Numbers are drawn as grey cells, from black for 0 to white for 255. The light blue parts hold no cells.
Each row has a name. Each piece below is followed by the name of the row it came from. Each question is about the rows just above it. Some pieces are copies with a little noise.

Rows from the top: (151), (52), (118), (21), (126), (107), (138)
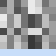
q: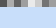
(151)
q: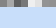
(52)
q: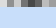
(21)
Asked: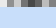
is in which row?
(118)

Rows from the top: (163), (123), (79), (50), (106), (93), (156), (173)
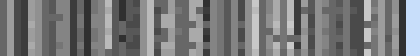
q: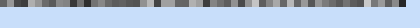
(173)
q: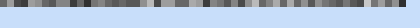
(173)
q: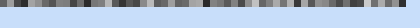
(163)
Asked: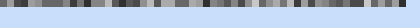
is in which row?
(79)
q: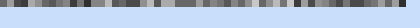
(156)
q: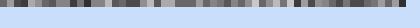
(50)

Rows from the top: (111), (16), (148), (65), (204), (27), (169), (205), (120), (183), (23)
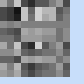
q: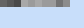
(204)
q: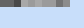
(120)
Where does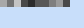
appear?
(111)
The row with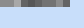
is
(205)
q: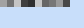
(169)

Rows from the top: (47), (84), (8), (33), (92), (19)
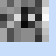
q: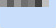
(47)
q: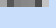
(92)
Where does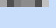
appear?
(92)
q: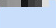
(84)

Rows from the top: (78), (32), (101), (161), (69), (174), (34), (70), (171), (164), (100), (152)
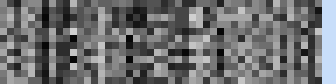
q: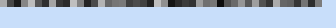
(164)
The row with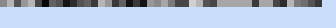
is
(101)
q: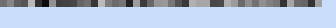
(100)

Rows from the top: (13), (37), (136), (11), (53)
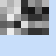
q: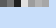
(11)
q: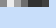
(53)
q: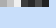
(37)
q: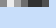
(136)

